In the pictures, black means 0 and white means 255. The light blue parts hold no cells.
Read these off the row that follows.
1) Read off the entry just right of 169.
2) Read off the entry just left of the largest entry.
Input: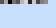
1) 7
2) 183

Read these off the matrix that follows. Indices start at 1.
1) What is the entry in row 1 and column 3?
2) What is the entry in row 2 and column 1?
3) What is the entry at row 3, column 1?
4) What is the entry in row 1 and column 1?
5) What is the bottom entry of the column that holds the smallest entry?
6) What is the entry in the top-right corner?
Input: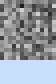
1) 113
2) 85
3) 73
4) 180
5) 85
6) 113

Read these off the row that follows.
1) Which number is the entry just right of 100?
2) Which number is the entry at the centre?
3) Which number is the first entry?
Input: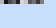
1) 34
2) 214
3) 182
